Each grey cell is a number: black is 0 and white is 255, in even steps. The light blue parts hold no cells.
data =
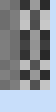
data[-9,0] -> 127
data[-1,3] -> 81
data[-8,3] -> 83
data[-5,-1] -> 61
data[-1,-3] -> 190
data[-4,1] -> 111
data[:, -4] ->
[112, 125, 126, 113, 112, 111, 124, 114, 125]
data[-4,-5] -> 126
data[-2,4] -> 43
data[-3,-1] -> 193
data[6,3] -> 82
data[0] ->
[127, 112, 51, 155, 42]

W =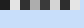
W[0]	30
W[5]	212
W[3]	173
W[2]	49

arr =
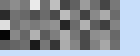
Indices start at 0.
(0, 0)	119
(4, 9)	129
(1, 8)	65
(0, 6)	68
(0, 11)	120
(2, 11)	131
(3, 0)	5
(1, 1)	114
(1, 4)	107
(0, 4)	110
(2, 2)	134
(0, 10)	69
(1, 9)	137
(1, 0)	42
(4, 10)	167

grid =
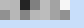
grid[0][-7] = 186
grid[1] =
[145, 183, 133, 183, 188, 163, 145]
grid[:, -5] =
[36, 133]

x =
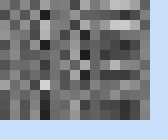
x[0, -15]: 129
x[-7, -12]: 92
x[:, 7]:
[73, 146, 65, 138, 150, 161, 97, 163, 109, 117, 158, 148]
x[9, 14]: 114
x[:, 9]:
[121, 96, 126, 118, 97, 101, 101, 100, 129, 100, 95, 97]
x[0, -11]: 158
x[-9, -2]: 116
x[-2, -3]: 50
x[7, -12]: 108
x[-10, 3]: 80
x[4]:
[78, 132, 84, 144, 31, 104, 115, 150, 87, 97, 85, 71, 47, 72, 129]
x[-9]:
[147, 123, 116, 74, 178, 122, 71, 138, 38, 118, 79, 82, 115, 116, 123]
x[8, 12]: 152
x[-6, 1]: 109
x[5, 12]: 74
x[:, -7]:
[166, 96, 169, 38, 87, 28, 168, 37, 77, 132, 65, 89]
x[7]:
[104, 136, 88, 108, 84, 113, 83, 163, 37, 100, 62, 62, 60, 82, 133]
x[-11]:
[76, 130, 85, 143, 29, 105, 118, 146, 96, 96, 89, 82, 54, 76, 127]
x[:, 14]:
[96, 127, 92, 123, 129, 132, 105, 133, 112, 114, 132, 128]
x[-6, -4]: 180
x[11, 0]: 79
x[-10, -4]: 198
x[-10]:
[141, 92, 144, 80, 183, 127, 123, 65, 169, 126, 154, 198, 202, 172, 92]
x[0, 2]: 136
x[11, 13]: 75
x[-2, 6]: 102

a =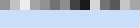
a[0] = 147
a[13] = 166
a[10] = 115

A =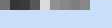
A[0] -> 114
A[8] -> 135
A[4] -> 219
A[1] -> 54

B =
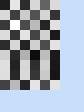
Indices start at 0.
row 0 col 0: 30
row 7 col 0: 222
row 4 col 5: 226
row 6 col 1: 34
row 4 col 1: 215
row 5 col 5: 26
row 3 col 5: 25
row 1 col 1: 62
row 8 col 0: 66
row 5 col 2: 177
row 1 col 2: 204
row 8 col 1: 185
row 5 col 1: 43
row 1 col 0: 217
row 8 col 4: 71

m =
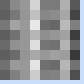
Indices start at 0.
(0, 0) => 101
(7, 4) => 128
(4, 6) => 179
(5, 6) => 157
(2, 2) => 153
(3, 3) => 181
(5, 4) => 152
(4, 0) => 106
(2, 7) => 127
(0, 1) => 137
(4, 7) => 101
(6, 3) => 227
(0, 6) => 176
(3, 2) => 150
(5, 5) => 161
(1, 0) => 95
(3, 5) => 150
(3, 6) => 162

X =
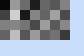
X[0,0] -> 8
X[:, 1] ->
[154, 207, 133, 189]
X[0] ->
[8, 154, 108, 29, 103, 87, 130]
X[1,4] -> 100
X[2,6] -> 136
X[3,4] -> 97
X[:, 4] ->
[103, 100, 157, 97]
